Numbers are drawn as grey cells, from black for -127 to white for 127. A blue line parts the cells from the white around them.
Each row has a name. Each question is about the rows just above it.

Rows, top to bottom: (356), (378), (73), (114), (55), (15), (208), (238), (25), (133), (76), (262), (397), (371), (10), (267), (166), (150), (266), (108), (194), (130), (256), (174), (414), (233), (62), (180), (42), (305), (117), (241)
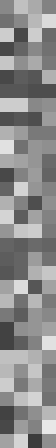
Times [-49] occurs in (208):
2
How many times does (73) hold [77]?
2
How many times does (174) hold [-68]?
0
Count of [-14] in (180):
0

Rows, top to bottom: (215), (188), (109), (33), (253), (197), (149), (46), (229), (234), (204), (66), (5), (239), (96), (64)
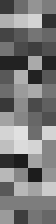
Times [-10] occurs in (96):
0
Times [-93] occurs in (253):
3
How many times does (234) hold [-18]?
1
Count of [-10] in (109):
1
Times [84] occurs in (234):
2
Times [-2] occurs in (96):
4
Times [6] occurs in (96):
0

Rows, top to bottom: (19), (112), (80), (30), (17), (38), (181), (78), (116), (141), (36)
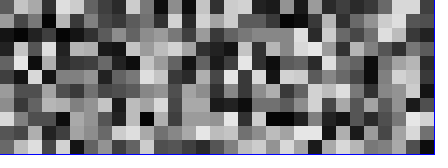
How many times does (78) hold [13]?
2
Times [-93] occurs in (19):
1
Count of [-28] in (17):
5
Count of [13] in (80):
2
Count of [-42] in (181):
0
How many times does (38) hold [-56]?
2

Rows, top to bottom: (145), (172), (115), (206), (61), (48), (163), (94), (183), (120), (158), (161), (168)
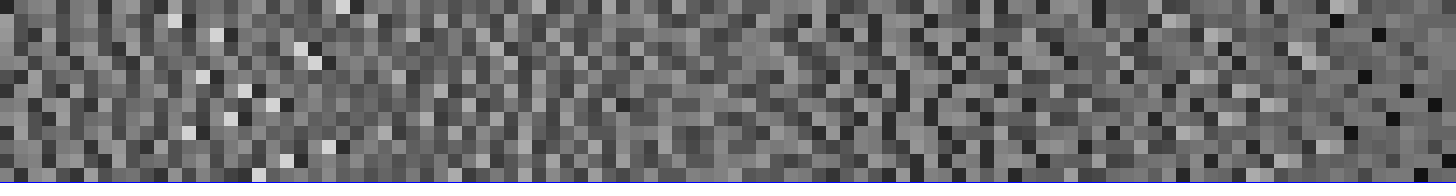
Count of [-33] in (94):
8
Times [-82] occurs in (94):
5
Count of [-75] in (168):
6

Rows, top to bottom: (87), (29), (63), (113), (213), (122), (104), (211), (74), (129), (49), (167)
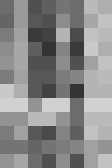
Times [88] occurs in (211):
0
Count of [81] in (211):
6
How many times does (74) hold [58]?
4
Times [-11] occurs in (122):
0
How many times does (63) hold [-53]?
1

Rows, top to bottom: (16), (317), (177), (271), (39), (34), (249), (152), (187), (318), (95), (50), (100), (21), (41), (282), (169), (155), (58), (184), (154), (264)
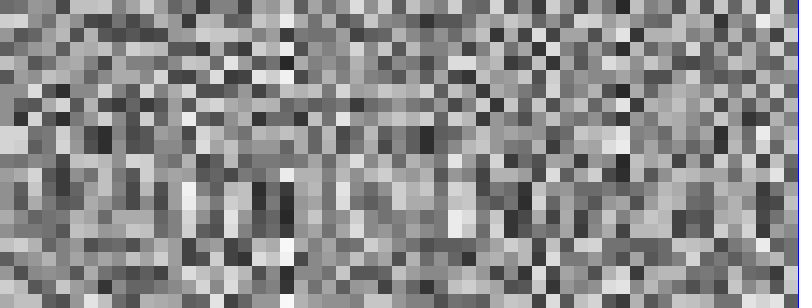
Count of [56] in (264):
0
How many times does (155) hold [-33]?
6
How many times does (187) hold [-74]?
5
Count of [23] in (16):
5
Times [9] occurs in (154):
6
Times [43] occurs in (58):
0

